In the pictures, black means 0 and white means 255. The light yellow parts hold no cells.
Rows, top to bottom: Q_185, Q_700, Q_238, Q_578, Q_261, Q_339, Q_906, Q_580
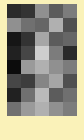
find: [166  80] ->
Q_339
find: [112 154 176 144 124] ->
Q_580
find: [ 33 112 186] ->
Q_906
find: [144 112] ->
Q_700

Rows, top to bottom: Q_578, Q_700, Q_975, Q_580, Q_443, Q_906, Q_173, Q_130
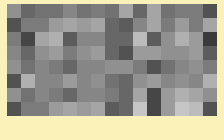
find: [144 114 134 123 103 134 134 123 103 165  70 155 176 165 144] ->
Q_173
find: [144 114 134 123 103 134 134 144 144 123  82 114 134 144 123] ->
Q_443
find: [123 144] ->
Q_580
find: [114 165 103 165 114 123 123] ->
Q_578
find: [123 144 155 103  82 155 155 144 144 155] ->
Q_580

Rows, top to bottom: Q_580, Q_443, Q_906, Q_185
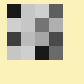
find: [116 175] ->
Q_443
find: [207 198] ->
Q_443
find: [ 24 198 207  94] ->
Q_580
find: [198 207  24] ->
Q_185

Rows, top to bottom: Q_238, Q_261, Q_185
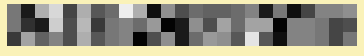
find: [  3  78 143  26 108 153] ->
Q_185
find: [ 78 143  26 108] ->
Q_185
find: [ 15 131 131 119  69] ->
Q_185
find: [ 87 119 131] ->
Q_185
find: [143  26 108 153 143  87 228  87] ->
Q_185
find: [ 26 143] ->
Q_261

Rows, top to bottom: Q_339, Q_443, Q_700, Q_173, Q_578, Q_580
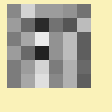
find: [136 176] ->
Q_580
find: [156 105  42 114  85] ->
Q_443
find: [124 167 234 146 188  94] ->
Q_700
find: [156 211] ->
Q_578
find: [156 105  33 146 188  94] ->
Q_173

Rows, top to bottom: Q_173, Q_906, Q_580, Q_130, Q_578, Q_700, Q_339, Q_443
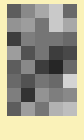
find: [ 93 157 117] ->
Q_443
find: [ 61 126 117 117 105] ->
Q_580

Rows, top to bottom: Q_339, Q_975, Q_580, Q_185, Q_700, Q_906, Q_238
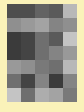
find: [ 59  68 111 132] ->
Q_185
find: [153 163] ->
Q_975
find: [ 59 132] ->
Q_906
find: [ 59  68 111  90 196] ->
Q_580
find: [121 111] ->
Q_700

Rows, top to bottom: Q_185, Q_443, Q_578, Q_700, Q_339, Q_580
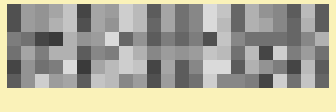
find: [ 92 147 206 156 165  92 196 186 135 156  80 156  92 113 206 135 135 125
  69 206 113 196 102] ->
Q_580
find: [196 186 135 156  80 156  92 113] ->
Q_580

